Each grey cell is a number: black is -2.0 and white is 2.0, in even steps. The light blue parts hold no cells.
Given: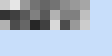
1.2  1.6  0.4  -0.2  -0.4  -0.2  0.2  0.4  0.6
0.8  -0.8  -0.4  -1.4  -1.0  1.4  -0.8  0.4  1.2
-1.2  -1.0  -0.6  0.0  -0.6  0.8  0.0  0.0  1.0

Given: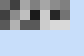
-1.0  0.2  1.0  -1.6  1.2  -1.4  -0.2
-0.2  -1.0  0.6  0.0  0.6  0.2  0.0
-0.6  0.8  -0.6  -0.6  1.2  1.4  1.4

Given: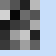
-1.3  0.5  1.1  -1.5
-1.1  -0.5  0.5  -0.5
1.3  -1.9  -0.3  -0.7
-1.7  -1.1  -0.9  0.7
-0.1  -0.7  -1.5  0.9

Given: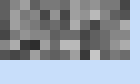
-0.5  0.1  0.5  -0.5  -0.1  -0.1  -0.3  0.5  0.1  0.3  -0.1  -0.1  -0.9
-0.9  -0.1  0.3  0.1  0.1  -0.5  -0.3  -0.3  -0.9  -0.5  -0.3  0.1  0.1
-0.7  0.5  0.1  -0.1  -0.5  -0.3  -0.7  0.7  -0.3  -0.9  -0.1  -0.1  0.7
-0.5  0.5  -0.1  0.1  -0.9  0.3  -0.9  0.5  0.3  0.9  0.1  -0.5  -0.7
-0.7  -0.9  -0.7  0.5  -0.3  -0.5  -0.3  0.5  -1.1  1.1  -0.5  -0.1  -0.3
0.1  0.7  -1.1  -1.3  0.5  -0.3  0.9  0.9  -0.7  -0.5  -0.3  0.3  0.7

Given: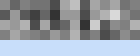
0.6  0.4  0.8  -0.8  0.6  -0.8  -0.4  0.6  -1.2  1.2  -0.6  0.2  0.0  0.8
0.0  0.6  0.2  0.0  -0.2  0.4  0.0  0.8  -0.4  0.0  -0.8  -0.4  0.2  -0.2
0.2  -0.4  0.0  -0.2  -0.2  -0.8  0.6  1.0  -0.6  0.6  0.2  0.6  -0.2  0.0
-0.6  0.4  -0.6  -1.0  -0.4  -1.2  0.4  0.4  -0.8  0.4  0.8  1.4  0.2  -0.2

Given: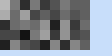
0.7  -0.3  0.5  -0.9  -0.5  -0.9  -0.3  -0.7  -0.5
-1.3  -0.3  -0.1  -0.3  0.3  -1.5  0.3  -1.1  -0.3
-1.5  0.1  -0.7  -0.9  -1.5  0.1  -1.3  0.1  -0.5
0.9  -0.1  -1.3  -0.1  -1.1  -0.7  -0.1  -0.5  -0.5
-0.9  -0.9  -1.7  -0.1  0.5  -1.1  0.3  -0.9  -0.7

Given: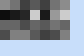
-0.8  0.0  0.0  -0.6  -1.0  -0.8  0.0
-0.4  -0.4  -0.8  -0.4  -0.6  -0.2  -0.4
0.2  -0.2  -1.0  -0.6  -1.0  -0.2  0.2
-1.8  -1.6  -1.4  1.2  -1.6  0.4  1.2

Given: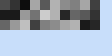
-0.4  0.4  1.0  -1.0  0.0  0.2  0.6  0.8  -1.6  -1.4
-1.6  -1.6  0.4  -0.2  1.2  0.8  -1.4  -0.4  -0.6  -1.2
-0.8  -1.2  -1.8  0.6  -0.6  0.8  0.2  0.0  0.6  -1.0
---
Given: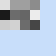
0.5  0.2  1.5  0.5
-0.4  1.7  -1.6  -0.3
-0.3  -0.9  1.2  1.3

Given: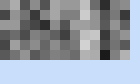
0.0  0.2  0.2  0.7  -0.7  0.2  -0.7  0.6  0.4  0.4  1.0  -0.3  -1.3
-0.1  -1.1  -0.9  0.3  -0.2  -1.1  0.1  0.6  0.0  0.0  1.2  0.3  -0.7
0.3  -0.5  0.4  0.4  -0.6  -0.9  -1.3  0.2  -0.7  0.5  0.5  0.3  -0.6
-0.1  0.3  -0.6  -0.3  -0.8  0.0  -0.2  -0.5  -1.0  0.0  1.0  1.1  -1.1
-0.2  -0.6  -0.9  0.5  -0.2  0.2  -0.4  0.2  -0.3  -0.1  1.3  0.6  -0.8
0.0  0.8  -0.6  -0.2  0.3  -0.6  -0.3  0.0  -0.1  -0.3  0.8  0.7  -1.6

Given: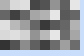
-0.5  1.6  0.8  1.4  1.5  -0.9  -0.7  0.3
-0.6  -0.4  -0.4  -1.0  -0.4  0.6  0.8  1.6
-0.4  0.8  1.5  0.9  0.5  -0.4  -1.1  -0.6
-0.3  0.6  1.4  1.5  1.3  0.3  0.9  1.6
0.5  -0.3  -1.2  -0.7  0.2  -0.5  -1.0  -0.3

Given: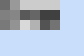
1.2  1.2  -0.3  0.4  1.2  1.2
-1.0  -1.0  0.0  0.1  -0.6  -0.4
-0.7  -0.2  -0.1  0.3  1.4  0.8

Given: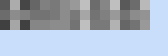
-0.3  0.9  -0.6  0.7  -0.9  -0.4  0.0  -0.1  0.2  0.4  1.0  -0.3  0.1  1.0  -0.6
0.2  0.3  -0.3  0.2  0.0  -0.2  -0.2  -0.1  0.2  -0.1  0.6  -0.2  0.0  0.4  -0.2
-0.2  0.4  -1.0  0.6  -1.0  0.1  0.1  0.2  0.2  -0.2  1.0  -0.1  -0.1  0.8  -0.4

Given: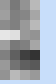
0.3  0.9  0.4  -0.1
0.1  0.6  0.5  0.0
0.4  0.9  0.2  0.0
0.4  0.3  1.6  1.5
0.0  0.6  0.5  -0.1
-1.0  -1.2  0.0  -0.5
-0.5  -0.6  0.4  -0.2
0.6  0.4  0.3  0.9

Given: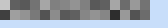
0.4  -0.2  1.1  -0.5  -0.6  -0.2  0.6  0.0  0.1  0.3  0.0  -0.6  -0.5  0.6  -0.3
-0.7  -0.3  -1.0  0.5  0.3  -0.1  -0.7  0.2  -0.6  -0.5  0.1  0.3  0.1  -1.3  0.4
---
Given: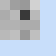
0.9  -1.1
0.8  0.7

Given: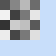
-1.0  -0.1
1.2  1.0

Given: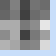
-0.1  -1.0
0.7  -0.1

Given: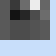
-1.7  -1.4
-0.8  -0.8

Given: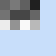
-0.9  -0.9
0.3  1.9

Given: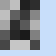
-0.5  -1.1
-1.3  -0.6

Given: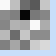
0.0  -1.9
0.8  0.7

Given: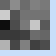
-0.7  -0.2
-0.8  -0.1
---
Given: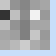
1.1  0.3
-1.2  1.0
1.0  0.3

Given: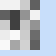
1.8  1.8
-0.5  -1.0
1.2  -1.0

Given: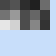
-0.9  -0.7
-0.2  0.4
1.6  1.3

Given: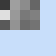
-1.1  0.5
1.5  0.4
-0.6  0.3

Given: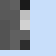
-0.6  -0.5
-0.6  -0.6
-0.7  -0.6

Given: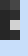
-1.2  -0.9
-1.4  -1.3
-1.4  1.3
